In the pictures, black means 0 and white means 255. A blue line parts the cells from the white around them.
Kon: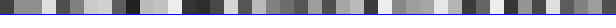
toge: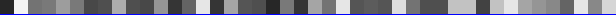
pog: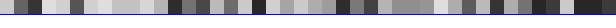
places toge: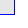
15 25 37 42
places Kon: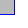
11 19 26
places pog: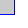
1 18 22 41
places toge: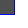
8 10 19 31 32

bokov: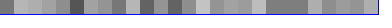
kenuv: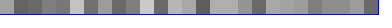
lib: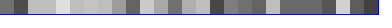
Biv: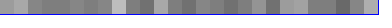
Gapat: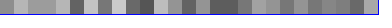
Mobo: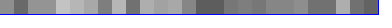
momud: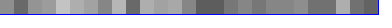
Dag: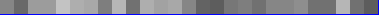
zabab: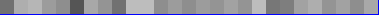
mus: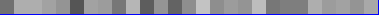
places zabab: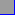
4 13 15
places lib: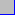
3 4 6 8 15 20
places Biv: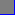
4 5 7 10 13 16 18 23 24
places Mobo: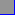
3 4

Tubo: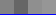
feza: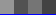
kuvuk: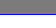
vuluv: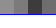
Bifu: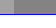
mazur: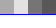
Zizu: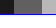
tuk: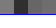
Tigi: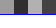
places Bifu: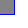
2 3 4
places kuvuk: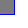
1 2 3 4

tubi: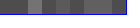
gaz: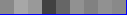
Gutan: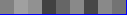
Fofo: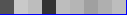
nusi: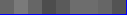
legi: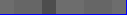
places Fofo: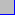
3 5 9
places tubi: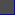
1 2 4 6 9
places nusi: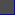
4
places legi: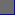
1 5 6 9
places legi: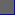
2 3 7 8

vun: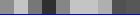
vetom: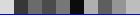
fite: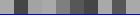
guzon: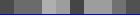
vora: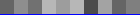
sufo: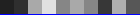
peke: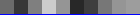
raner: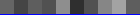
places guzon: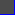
1
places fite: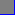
5
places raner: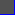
4 7
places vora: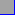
8
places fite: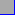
1 4 8 10

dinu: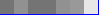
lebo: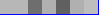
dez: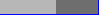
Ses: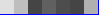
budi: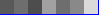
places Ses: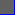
4
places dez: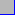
1 2 3 4
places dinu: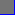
1 3 4
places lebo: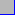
1 2
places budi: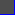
3
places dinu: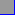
6

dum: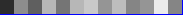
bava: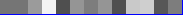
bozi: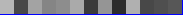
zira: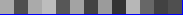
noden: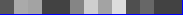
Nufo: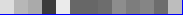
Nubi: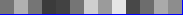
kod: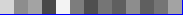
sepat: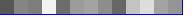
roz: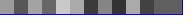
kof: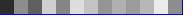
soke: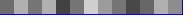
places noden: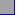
3 8
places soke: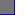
3 6 9
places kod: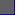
9 11

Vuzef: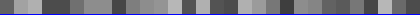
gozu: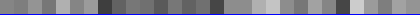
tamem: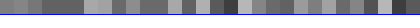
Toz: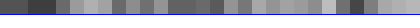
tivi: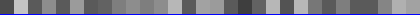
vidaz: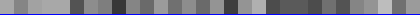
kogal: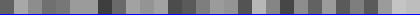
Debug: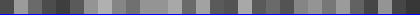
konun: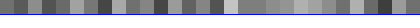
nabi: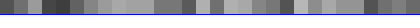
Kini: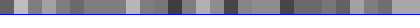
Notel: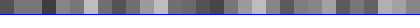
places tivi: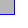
13 20 22
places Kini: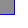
16 19 20
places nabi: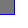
12 13 20

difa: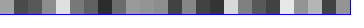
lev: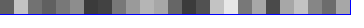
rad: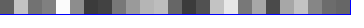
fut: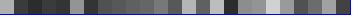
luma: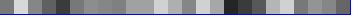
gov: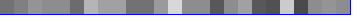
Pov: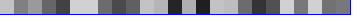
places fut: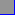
6 19
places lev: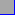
12 19 21 25
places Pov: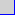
6 7 21 23
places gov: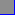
4 5 14 15 17 23 25

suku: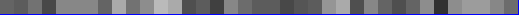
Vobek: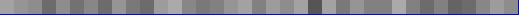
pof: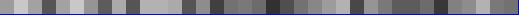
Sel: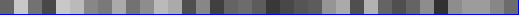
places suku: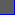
2 15 19 20 23
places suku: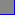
5 6 7 17 27 36
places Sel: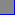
7 15 36
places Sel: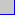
2 5

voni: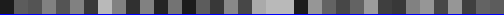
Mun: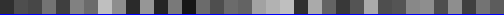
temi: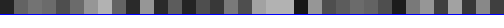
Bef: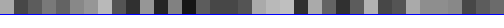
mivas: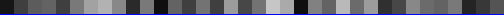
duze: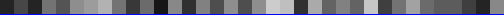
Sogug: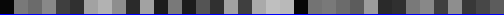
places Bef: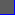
3 15 26 35
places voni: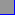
23 31 33
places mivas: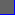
4 13 24 32
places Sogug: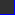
6 16 29
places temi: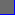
4 6 26
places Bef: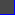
2 16 17 28 34
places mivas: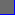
26 31

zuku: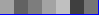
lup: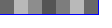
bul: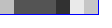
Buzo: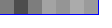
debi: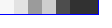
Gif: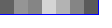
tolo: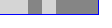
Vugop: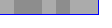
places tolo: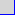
1 2 4
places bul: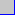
7
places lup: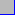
2 6
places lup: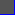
4
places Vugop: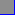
2 3 5
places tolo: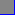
3 5 6 7
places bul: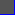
2 3 4

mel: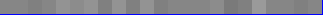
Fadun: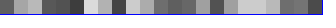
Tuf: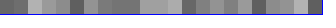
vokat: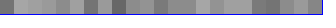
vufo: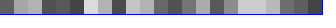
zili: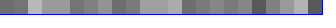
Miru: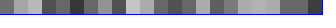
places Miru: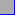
11 15 18 20
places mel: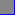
1 2 4 13 14 15 20 21 23

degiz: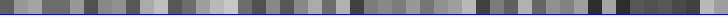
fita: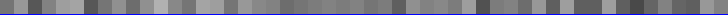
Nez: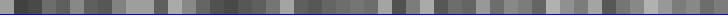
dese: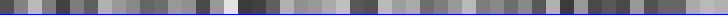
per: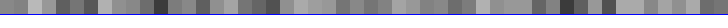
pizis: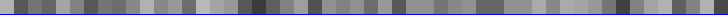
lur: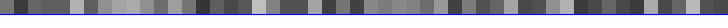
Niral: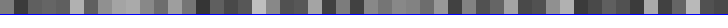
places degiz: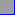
15 33 42 52
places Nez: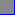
6 14 37 46 50
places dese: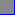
10 36 38
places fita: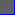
29 40 42 43 45 50
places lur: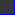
15

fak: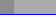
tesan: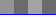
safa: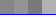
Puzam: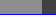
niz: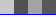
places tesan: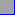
3
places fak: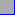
2 3 4
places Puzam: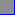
1 2 3
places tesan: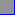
1
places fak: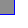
1
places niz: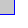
1

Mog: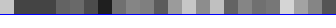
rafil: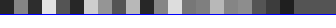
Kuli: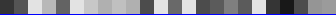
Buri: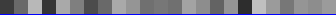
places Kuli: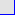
3 6 12 14 19
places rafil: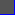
5 9 19 22 23 24
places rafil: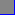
2 12 17
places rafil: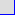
13
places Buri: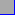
5 9

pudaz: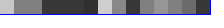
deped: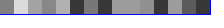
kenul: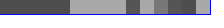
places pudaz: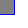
2 3 11 13
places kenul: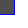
1 2 3 4 5 14
